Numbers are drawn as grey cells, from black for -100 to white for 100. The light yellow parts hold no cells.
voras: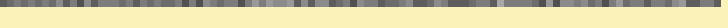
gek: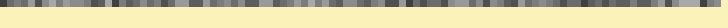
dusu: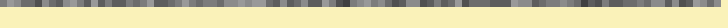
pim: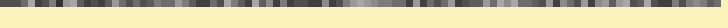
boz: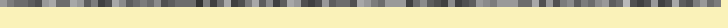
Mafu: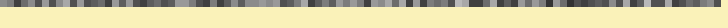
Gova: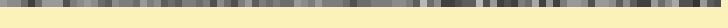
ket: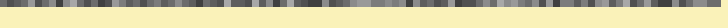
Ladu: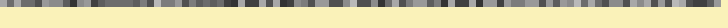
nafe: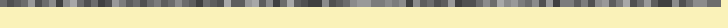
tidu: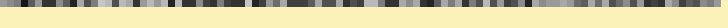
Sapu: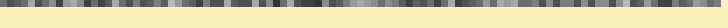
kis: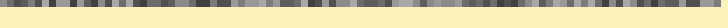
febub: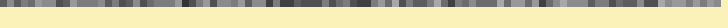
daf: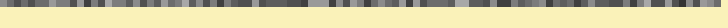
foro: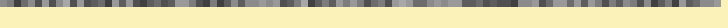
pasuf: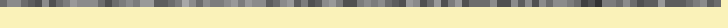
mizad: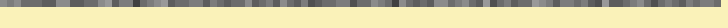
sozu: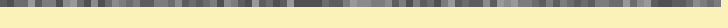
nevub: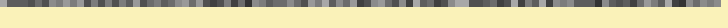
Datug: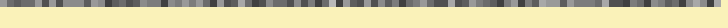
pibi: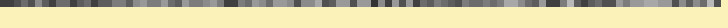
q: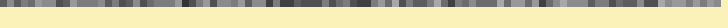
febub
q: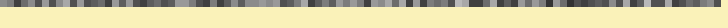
Mafu
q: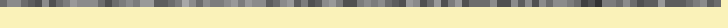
pasuf
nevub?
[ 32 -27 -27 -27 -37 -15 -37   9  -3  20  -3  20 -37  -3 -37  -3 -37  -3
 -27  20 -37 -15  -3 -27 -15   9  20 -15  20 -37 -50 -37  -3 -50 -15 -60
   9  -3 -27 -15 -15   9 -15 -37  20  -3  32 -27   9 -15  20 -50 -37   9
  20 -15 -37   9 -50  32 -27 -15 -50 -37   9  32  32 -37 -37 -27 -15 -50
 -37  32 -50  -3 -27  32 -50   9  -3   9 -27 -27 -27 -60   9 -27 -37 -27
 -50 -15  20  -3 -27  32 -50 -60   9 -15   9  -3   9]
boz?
[ 20  -3 -15 -15 -27 -37  20  32 -15 -15  32  20 -27  -3 -50 -37  32   9
 -27 -15  -3 -15   9 -37 -27 -15 -15 -15 -60  -3 -50 -15  32 -50 -37  -3
  32 -27   9 -50 -27  32  20 -37 -50 -37  20 -27 -15 -15 -37  32  20  -3
 -15  20  20  20 -50 -15   9 -27 -37 -50   9 -50 -37 -27  20   9  -3  20
  20  20 -15 -15  32 -37  20 -37  -3   9 -27  -3 -15   9  20 -27 -15  45
 -37 -50 -37  20 -50 -37  32 -27 -37  -3  20 -15  -3]
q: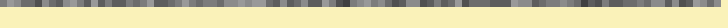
dusu

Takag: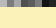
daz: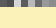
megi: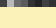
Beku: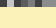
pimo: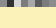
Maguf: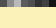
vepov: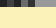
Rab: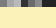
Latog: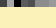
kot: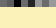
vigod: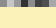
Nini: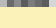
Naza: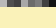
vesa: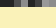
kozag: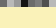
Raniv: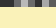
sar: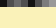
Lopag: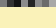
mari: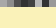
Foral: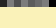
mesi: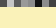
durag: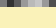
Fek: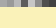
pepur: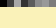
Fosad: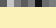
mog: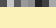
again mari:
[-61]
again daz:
[-28]
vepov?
[-72 -49 -72 -16 -61  20  20  20]
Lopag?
[ -3 -61 -85  10 -72  10 -16  32]
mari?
[ 32  10 -38 -61 -49  45 -61  20]

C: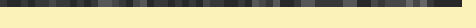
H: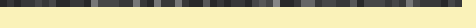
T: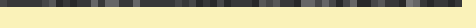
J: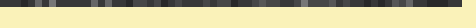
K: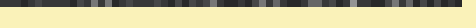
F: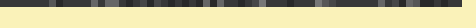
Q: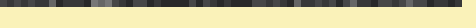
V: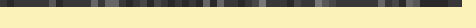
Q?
[-44 -56 -44 -56 -44 -56 -56 -20 -68 -56 -56 -56 -68  -7 -20  -7 -44 -56
 -68 -44 -44 -68 -56 -68 -68 -68 -68 -44 -68 -44 -56 -68 -56 -68 -68 -68
 -44 -44 -56 -44 -56 -68 -20 -56 -56 -44 -56 -44 -68 -44 -20 -56 -56 -68
 -44 -44 -56 -44 -20 -44 -44 -68 -56 -56 -68 -56]
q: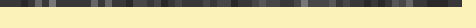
J
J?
[-56 -56 -56 -68 -56 -20 -56  -7 -56 -56 -56 -56 -56 -20 -56 -20 -56 -56
 -68 -44 -44 -56 -44 -68 -56 -44 -56 -56 -56 -44 -56 -44 -44 -68 -56 -56
 -44 -32 -44 -44 -56 -56 -44  -7 -44 -44 -44 -32 -56 -44 -56 -56 -68 -56
 -68 -56 -32 -44 -20 -56 -56 -68 -68 -68 -56 -56]
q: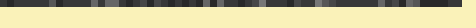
V
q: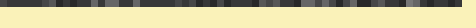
T

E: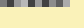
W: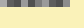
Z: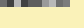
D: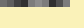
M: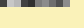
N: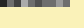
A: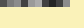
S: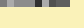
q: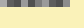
W
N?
[-72 -14 -49  34 -14 -37 -14 -14  21 -14]

